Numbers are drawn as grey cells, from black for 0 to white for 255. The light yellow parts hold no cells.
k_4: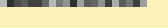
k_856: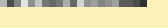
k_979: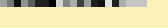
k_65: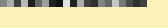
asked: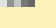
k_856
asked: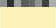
k_4
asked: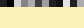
k_979
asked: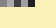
k_979
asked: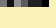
k_979

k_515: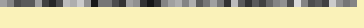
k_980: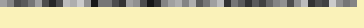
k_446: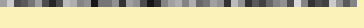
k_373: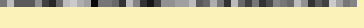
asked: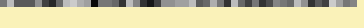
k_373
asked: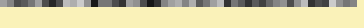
k_980
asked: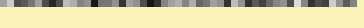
k_446
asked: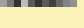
k_515
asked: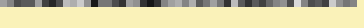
k_515

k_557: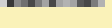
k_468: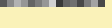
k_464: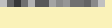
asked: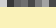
k_468
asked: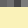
k_468

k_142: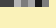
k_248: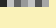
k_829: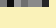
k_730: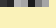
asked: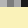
k_142
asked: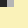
k_730

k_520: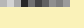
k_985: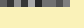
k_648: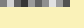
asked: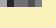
k_985
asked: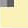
k_648
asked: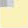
k_520
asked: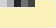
k_520
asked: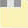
k_648
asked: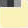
k_648
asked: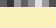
k_648

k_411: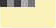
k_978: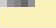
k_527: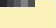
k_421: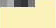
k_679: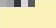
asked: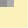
k_421
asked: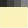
k_527
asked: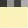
k_411
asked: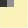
k_411
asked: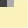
k_411
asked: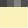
k_527

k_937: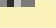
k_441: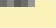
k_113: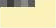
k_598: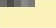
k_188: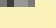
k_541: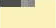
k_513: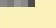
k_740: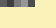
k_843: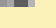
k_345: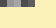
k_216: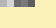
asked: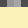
k_345
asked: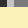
k_937
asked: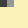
k_188
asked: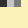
k_937

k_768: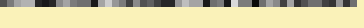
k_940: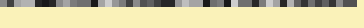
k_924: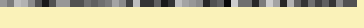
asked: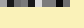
k_768
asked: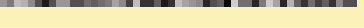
k_924
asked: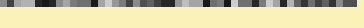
k_940
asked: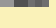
k_924
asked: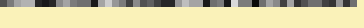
k_768

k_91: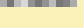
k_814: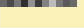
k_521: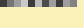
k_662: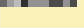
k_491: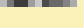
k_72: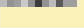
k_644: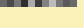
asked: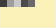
k_491
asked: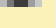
k_491
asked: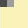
k_521
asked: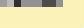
k_662
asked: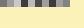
k_521
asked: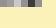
k_72
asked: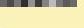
k_814

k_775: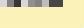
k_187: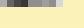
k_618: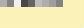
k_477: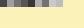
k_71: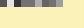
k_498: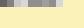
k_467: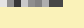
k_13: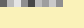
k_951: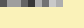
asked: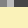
k_775
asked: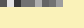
k_71
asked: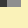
k_187
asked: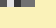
k_71

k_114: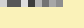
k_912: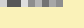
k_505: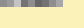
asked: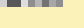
k_912
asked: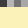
k_114

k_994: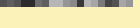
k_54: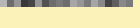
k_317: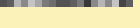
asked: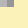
k_994
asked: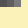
k_317
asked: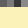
k_317

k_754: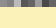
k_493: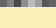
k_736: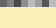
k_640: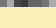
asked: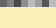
k_736
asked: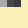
k_640
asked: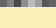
k_493

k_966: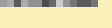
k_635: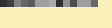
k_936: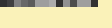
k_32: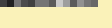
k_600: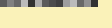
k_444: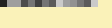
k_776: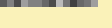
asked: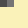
k_444
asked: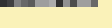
k_635
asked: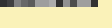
k_936
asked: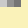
k_966
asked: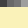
k_776
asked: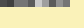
k_32
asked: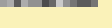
k_966

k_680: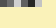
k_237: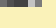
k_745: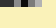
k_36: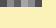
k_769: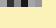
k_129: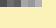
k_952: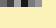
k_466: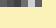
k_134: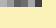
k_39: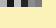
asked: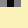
k_745
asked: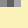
k_36
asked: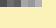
k_129
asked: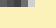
k_466
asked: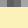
k_134
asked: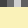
k_466
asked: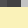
k_237

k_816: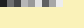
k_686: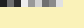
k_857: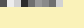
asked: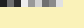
k_686
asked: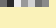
k_686
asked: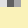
k_816
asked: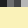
k_816
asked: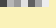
k_816

